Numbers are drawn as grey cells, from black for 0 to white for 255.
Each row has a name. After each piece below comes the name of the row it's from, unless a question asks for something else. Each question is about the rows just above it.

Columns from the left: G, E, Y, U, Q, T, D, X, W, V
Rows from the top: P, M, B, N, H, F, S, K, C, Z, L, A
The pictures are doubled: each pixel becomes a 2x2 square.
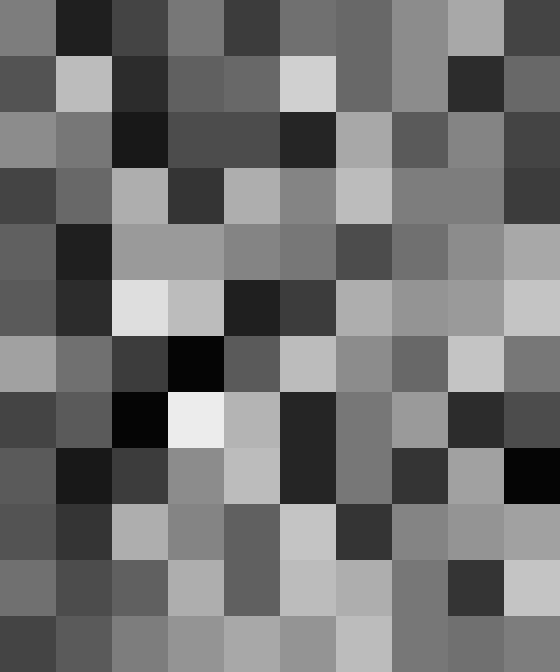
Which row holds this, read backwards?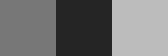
C
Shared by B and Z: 132
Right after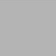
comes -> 37
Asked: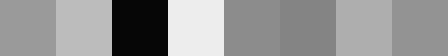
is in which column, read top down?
U
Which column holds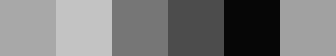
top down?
V

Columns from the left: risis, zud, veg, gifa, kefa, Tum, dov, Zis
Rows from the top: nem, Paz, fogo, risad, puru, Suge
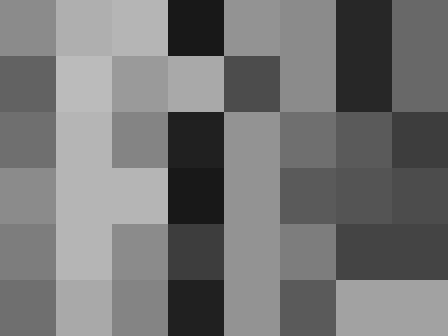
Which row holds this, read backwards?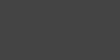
puru
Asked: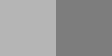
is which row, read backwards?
puru
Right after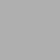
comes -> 181
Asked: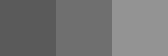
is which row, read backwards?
fogo

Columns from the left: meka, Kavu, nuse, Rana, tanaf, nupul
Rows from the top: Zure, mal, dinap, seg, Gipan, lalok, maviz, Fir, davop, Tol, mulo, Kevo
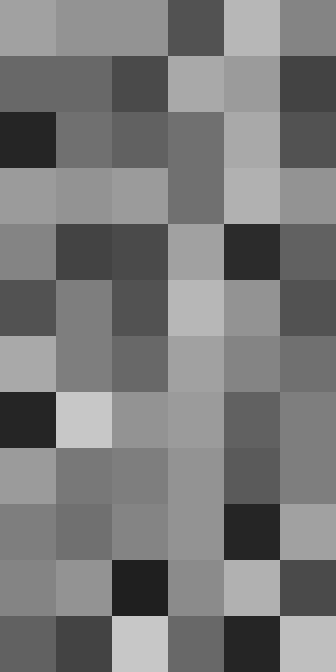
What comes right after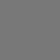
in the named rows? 126
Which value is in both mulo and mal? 74
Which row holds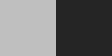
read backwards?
Kevo
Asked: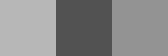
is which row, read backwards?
Zure
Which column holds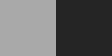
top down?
meka
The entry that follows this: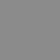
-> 177
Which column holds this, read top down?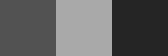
meka

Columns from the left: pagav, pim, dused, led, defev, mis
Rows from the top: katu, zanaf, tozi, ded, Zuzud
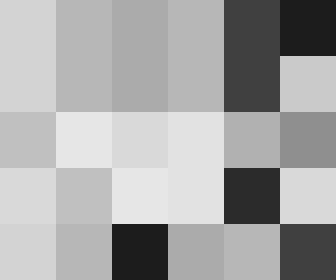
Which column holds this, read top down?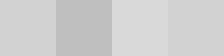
pagav
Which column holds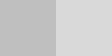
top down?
pagav
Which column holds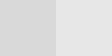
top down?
dused
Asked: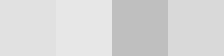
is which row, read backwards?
ded
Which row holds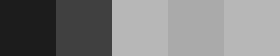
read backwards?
katu
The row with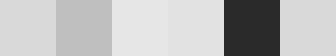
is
ded
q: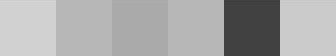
zanaf

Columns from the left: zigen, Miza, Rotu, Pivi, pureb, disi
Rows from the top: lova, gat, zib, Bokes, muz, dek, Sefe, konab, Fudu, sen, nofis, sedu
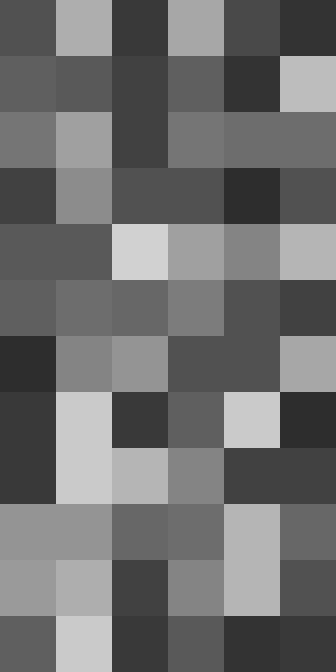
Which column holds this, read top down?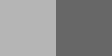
Rotu
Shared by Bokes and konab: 45
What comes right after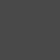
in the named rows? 51
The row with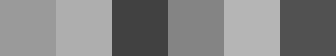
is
nofis
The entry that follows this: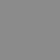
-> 81
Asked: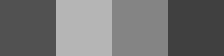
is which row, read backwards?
nofis
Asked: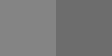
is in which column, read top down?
Pivi

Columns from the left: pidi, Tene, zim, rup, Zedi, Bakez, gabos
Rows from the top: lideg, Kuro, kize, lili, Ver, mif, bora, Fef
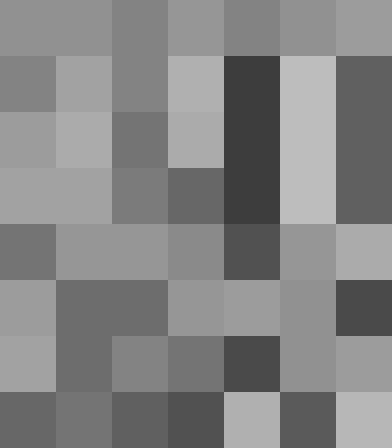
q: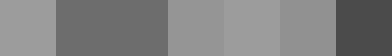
mif
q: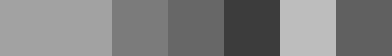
lili
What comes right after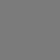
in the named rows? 103
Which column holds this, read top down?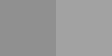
Tene
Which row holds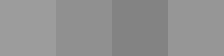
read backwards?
lideg
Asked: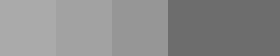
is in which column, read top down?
Tene

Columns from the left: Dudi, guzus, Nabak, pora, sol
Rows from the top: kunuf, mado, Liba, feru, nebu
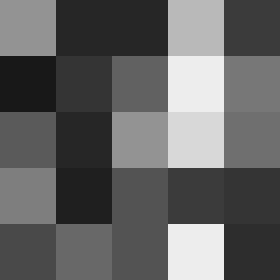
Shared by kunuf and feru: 59
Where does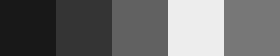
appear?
mado
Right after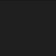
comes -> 82
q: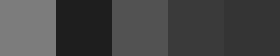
feru

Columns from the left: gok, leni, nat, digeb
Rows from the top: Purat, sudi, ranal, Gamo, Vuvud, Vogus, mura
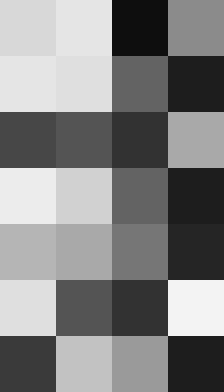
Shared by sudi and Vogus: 223
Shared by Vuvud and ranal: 169
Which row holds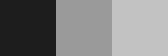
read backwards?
mura

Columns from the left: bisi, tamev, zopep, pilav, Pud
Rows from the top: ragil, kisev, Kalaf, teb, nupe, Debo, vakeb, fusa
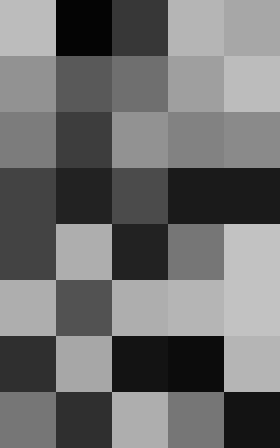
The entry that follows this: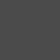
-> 26
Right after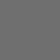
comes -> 159
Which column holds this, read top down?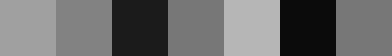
pilav
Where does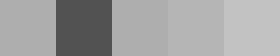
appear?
Debo

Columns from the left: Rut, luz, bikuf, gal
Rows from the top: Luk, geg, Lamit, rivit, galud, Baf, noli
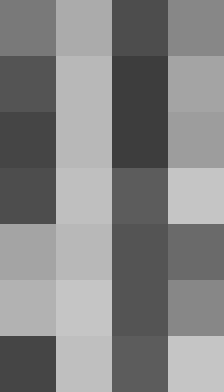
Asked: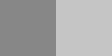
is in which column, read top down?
gal
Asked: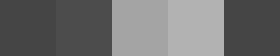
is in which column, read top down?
Rut
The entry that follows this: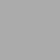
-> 77
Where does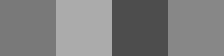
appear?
Luk

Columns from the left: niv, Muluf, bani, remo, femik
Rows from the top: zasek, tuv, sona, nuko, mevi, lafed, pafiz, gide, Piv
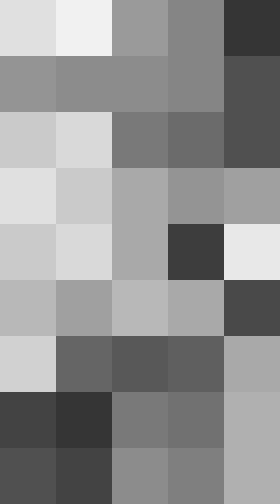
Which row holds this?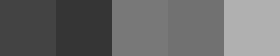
gide
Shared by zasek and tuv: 132
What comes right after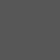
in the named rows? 95
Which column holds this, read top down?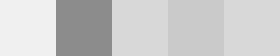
Muluf
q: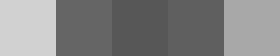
pafiz
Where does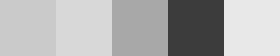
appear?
mevi

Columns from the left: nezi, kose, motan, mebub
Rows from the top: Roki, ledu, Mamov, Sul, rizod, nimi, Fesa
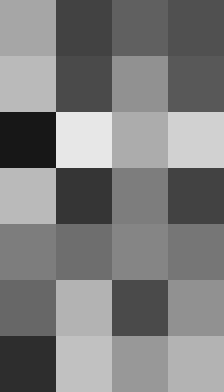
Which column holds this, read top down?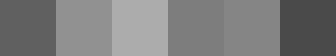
motan
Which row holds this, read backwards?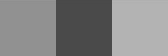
nimi

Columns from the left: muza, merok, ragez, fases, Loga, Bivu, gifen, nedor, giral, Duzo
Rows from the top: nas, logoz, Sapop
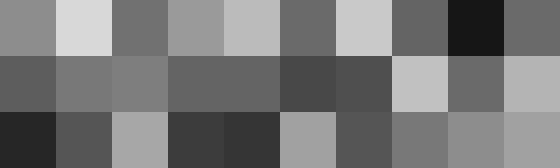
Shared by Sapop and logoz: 120
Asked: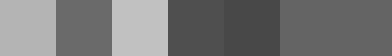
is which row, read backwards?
logoz
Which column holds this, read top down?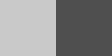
gifen

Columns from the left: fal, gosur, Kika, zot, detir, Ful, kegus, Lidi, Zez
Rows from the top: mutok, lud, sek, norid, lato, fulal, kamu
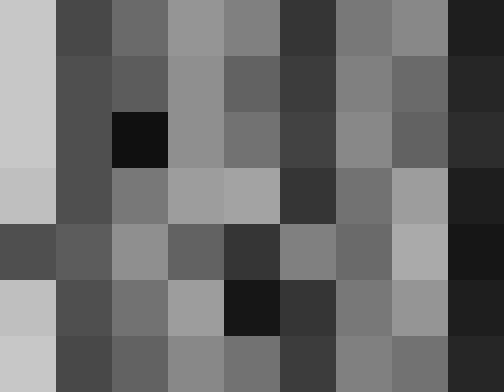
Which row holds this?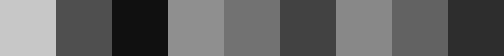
sek
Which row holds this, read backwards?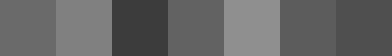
lud
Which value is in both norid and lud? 79
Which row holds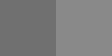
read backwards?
kamu
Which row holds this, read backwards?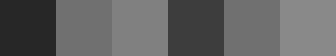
kamu

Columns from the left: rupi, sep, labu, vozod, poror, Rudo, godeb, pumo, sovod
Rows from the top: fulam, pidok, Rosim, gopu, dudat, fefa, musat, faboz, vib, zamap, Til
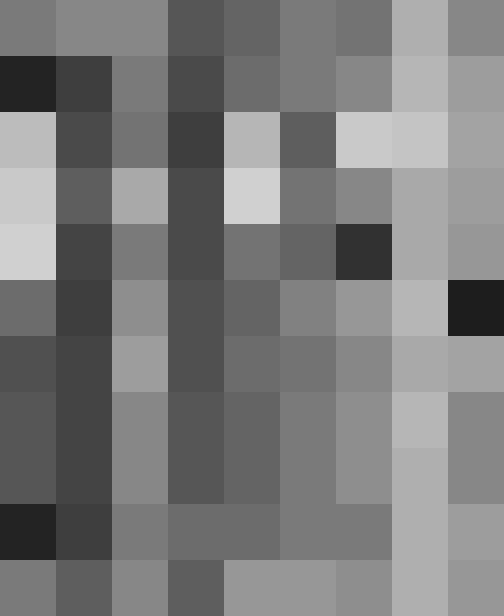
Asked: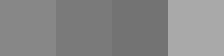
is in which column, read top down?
labu
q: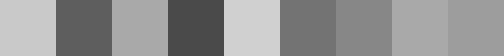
gopu
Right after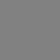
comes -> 150
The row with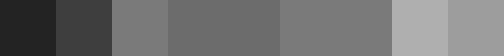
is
zamap
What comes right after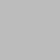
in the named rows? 74

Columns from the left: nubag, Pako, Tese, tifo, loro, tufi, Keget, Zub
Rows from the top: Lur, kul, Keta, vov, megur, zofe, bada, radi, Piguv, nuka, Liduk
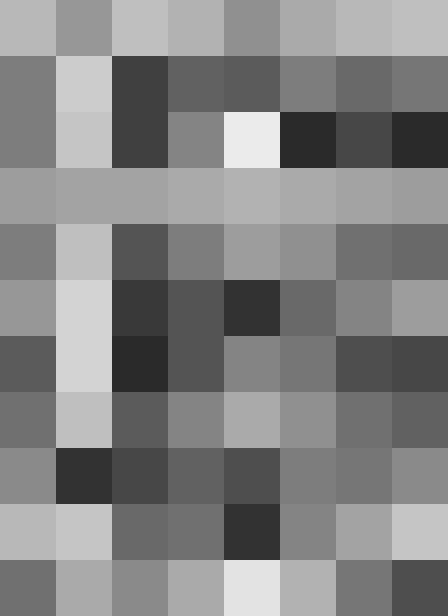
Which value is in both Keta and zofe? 132
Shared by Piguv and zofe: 50
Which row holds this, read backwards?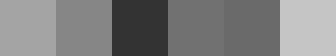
nuka
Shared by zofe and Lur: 151

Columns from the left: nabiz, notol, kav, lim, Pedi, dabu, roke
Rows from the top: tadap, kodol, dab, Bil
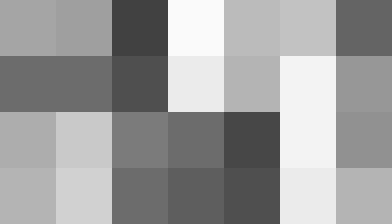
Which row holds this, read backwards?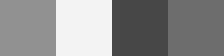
dab
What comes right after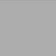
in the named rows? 201
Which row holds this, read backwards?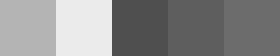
Bil

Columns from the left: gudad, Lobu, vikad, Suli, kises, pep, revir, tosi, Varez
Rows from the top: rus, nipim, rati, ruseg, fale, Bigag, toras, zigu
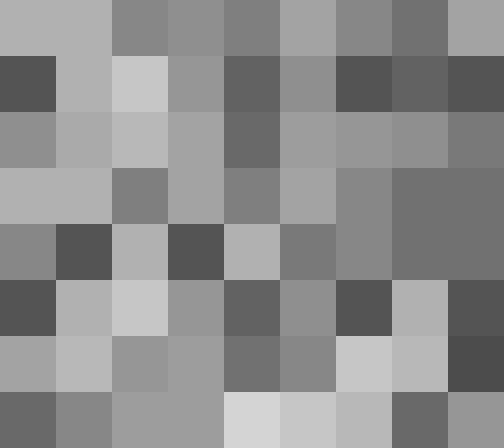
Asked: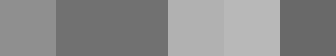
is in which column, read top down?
tosi
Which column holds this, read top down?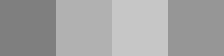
vikad
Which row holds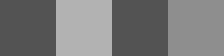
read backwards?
Bigag
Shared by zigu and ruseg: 135
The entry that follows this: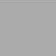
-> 184

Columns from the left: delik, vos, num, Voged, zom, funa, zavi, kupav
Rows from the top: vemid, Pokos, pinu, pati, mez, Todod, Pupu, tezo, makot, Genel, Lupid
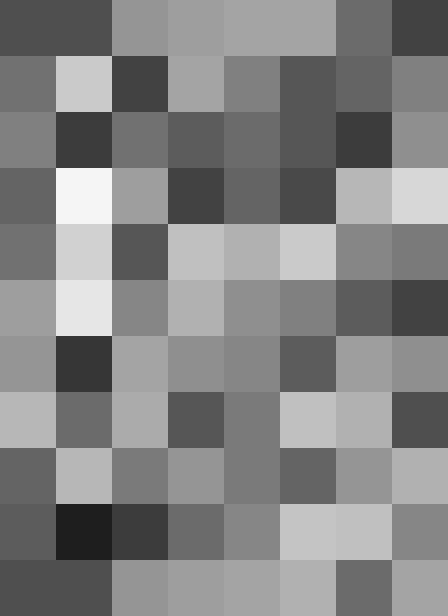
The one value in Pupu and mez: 135
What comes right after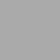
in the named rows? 86
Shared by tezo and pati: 183

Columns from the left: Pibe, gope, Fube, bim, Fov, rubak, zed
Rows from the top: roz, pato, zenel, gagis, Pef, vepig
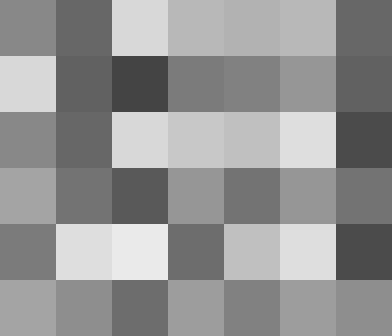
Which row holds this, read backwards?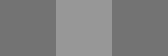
gagis
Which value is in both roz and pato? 216

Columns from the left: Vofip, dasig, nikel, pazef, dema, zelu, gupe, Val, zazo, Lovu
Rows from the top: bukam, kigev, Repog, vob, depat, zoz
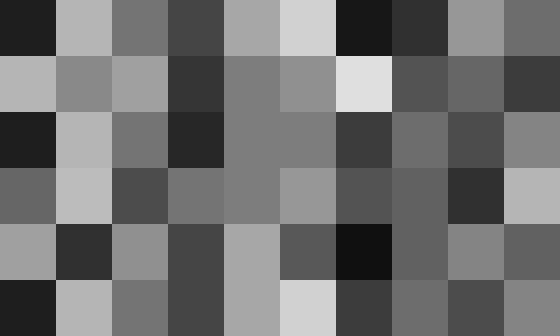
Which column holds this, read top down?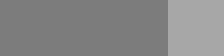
dema
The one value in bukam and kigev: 181
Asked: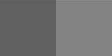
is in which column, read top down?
Lovu
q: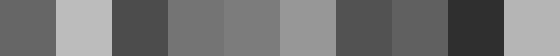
vob

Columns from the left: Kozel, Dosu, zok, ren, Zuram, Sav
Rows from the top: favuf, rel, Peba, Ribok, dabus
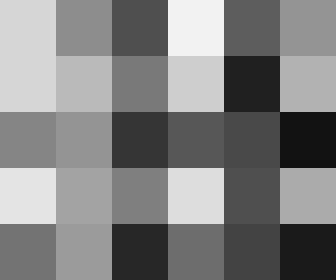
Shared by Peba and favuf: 148
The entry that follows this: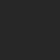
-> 109

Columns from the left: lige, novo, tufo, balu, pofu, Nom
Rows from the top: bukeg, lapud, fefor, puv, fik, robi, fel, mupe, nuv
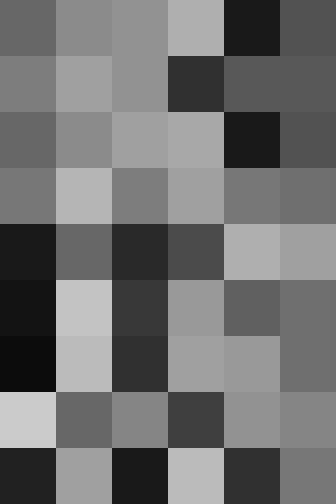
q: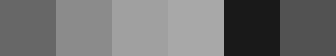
fefor
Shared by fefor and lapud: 160
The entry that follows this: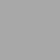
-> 25

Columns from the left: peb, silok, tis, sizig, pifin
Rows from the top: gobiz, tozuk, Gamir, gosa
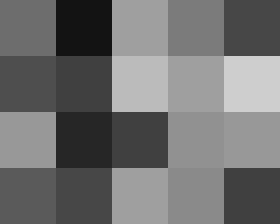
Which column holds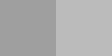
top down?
tis
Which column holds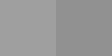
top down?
sizig
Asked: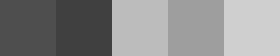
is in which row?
tozuk
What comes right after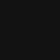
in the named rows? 158
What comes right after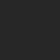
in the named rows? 64
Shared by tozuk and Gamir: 64

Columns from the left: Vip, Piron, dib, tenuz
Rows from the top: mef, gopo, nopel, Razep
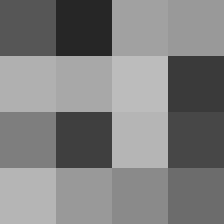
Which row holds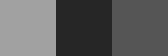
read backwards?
mef
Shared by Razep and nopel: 181
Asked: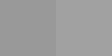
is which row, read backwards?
mef

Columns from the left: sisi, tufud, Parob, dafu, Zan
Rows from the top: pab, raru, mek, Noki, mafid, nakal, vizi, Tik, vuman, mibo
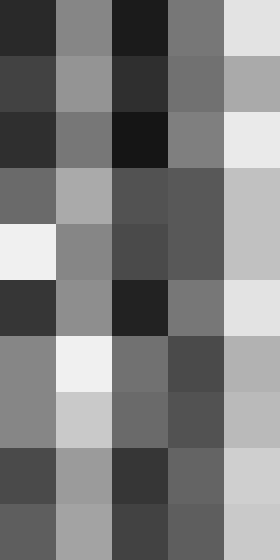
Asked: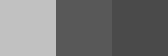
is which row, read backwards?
mafid
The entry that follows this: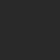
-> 134
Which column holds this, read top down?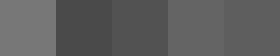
dafu
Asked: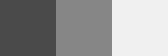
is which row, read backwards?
mafid
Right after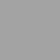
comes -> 66
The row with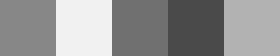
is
vizi

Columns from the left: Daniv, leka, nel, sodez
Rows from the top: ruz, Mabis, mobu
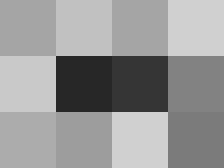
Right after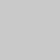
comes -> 39
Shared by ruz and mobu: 208
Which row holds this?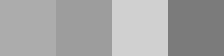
mobu
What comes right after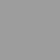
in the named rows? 208
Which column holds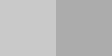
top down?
Daniv

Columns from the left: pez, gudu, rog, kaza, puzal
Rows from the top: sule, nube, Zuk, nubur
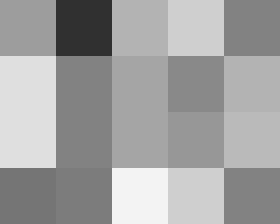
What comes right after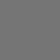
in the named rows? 124
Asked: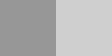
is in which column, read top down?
kaza
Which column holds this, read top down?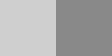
kaza
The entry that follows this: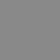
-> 179
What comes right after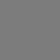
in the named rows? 243
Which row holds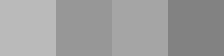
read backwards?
Zuk

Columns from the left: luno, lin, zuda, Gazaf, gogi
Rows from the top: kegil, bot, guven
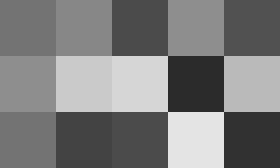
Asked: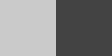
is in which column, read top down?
lin
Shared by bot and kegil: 142
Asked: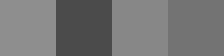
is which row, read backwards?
kegil

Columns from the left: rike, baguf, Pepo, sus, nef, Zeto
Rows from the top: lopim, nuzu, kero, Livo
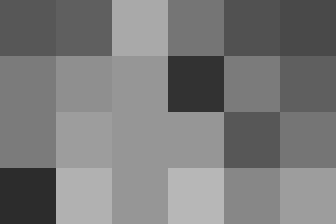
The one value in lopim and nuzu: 95
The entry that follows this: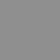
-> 150
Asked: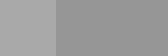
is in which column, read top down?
Pepo
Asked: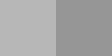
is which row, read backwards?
Livo
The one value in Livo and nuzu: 150

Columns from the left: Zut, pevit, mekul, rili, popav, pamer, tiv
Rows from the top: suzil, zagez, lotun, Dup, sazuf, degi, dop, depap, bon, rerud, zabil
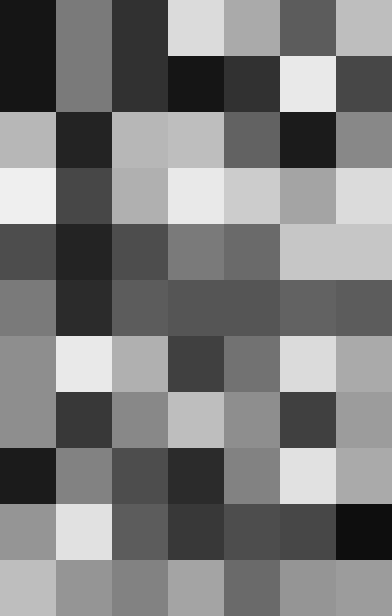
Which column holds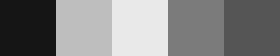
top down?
rili
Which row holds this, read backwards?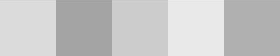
Dup
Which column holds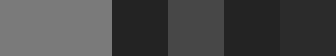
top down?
pevit
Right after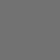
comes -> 219
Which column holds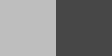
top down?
tiv

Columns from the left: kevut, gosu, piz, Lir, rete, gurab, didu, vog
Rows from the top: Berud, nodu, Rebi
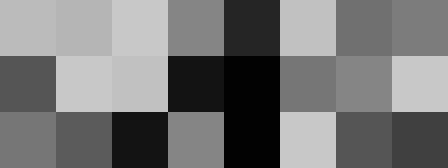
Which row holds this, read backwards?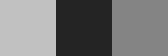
Berud
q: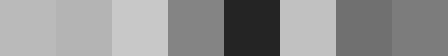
Berud
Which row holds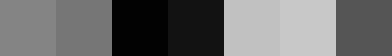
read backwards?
nodu
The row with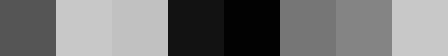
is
nodu
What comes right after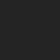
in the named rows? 193
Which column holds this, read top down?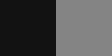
Lir
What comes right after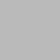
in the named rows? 180

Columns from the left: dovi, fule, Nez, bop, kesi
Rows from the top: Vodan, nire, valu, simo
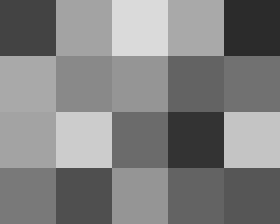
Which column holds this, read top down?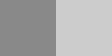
fule
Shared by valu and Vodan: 163
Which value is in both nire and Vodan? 169
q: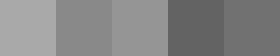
nire
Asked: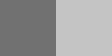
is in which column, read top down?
kesi

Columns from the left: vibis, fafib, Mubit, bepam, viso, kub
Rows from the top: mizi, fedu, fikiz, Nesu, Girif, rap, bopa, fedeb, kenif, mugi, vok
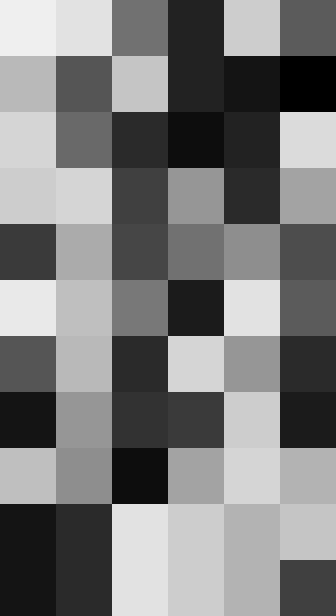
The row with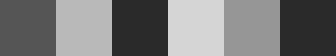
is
bopa
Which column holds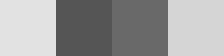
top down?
fafib
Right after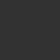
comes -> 58
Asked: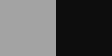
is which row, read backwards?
kenif
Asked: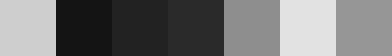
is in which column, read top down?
viso

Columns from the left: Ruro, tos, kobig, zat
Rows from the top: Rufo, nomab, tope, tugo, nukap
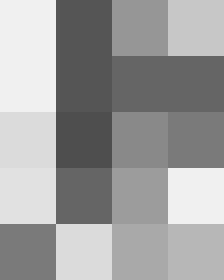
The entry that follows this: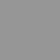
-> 199
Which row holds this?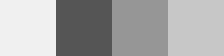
Rufo
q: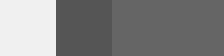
nomab
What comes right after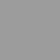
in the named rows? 240

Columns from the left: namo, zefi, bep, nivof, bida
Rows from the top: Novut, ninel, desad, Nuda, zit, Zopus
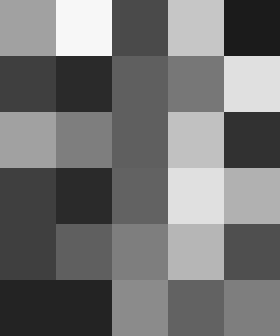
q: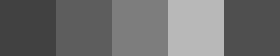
zit
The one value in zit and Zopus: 125
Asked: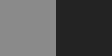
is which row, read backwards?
Zopus
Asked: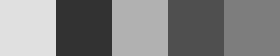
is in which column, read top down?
bida
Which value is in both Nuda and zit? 65
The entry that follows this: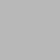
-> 79
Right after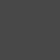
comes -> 198

